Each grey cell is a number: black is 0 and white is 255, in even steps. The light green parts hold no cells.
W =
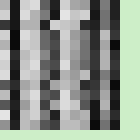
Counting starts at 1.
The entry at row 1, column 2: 23
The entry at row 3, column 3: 178
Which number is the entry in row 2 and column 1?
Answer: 208
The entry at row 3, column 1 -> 54
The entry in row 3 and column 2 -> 23
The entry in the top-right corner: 33
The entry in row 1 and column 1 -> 178
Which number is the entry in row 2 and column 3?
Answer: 219
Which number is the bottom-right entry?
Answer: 23
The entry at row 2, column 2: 23
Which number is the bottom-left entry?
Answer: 145
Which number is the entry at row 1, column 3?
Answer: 208

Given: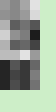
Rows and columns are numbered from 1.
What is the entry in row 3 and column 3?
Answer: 114
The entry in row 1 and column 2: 136
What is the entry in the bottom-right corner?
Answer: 114
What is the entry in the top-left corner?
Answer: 154
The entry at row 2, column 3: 154
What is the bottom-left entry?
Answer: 37
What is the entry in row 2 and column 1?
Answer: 145
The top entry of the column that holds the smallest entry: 226
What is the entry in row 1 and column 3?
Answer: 166

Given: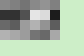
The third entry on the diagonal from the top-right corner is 178
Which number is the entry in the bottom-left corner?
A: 178
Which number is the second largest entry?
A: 219
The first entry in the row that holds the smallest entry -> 50
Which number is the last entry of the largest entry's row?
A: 28
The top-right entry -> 128
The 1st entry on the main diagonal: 137

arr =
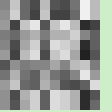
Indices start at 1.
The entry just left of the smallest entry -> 166
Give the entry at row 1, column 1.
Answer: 133
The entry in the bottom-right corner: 105
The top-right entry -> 187
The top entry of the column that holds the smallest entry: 240
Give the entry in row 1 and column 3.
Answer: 105
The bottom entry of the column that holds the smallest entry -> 44
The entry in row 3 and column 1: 154
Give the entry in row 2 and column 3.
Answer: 105
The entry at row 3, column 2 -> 66
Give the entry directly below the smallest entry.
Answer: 197
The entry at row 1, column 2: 197
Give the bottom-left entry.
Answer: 144
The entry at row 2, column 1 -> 144
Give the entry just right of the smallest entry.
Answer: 84

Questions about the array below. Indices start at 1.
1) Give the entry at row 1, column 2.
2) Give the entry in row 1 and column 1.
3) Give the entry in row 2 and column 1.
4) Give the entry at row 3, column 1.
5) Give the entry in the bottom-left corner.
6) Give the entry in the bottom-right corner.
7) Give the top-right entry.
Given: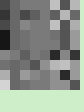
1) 104
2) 73
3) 52
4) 73
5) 212
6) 84
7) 183

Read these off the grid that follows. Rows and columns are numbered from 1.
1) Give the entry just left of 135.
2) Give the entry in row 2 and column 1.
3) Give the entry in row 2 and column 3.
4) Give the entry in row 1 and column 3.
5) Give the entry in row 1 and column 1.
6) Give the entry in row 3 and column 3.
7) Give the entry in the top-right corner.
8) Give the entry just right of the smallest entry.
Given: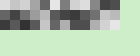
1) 221
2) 101
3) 113
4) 210
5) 221
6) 50
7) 78
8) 89

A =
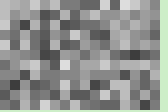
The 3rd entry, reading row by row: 167
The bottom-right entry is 123
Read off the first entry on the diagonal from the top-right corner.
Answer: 135
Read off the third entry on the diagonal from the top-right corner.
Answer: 178
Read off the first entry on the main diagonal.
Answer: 189
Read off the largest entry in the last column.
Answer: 178
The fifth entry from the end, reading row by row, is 101
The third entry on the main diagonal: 70
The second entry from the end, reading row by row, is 70
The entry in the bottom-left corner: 123
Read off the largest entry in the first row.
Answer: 221
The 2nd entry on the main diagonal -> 147
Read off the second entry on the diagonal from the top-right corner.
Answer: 157
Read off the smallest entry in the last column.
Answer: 101
